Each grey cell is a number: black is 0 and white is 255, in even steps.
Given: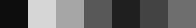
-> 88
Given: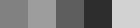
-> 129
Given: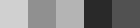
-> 144
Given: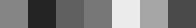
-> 119
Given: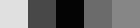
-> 107
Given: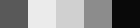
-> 140
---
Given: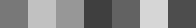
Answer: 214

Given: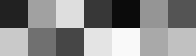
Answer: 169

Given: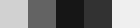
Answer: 50

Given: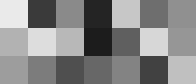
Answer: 65

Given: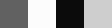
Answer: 11

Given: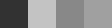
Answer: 136
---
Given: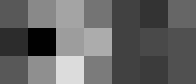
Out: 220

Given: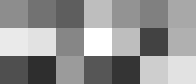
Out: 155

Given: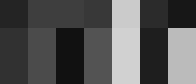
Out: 17

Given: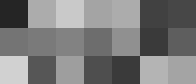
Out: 158

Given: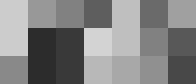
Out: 57

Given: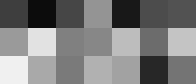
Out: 122

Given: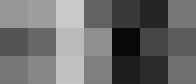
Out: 193

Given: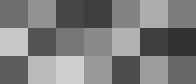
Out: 206
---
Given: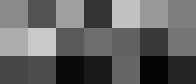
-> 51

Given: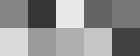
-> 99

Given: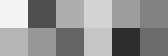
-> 211

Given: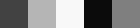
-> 11

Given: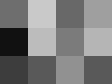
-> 159

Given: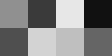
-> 17
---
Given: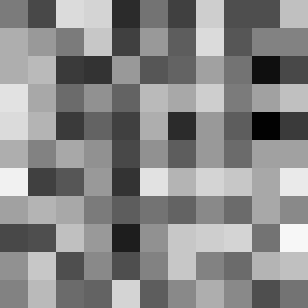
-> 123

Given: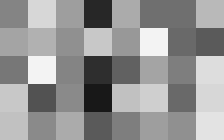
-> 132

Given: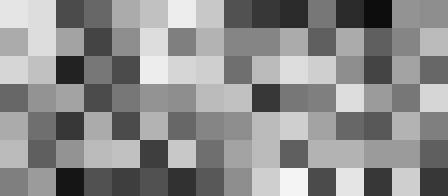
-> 229

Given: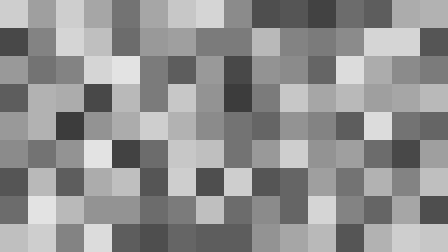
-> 206

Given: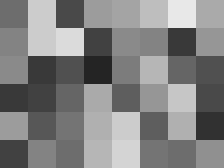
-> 109

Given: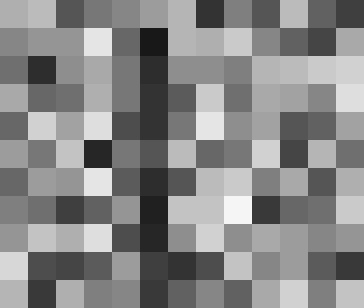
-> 175
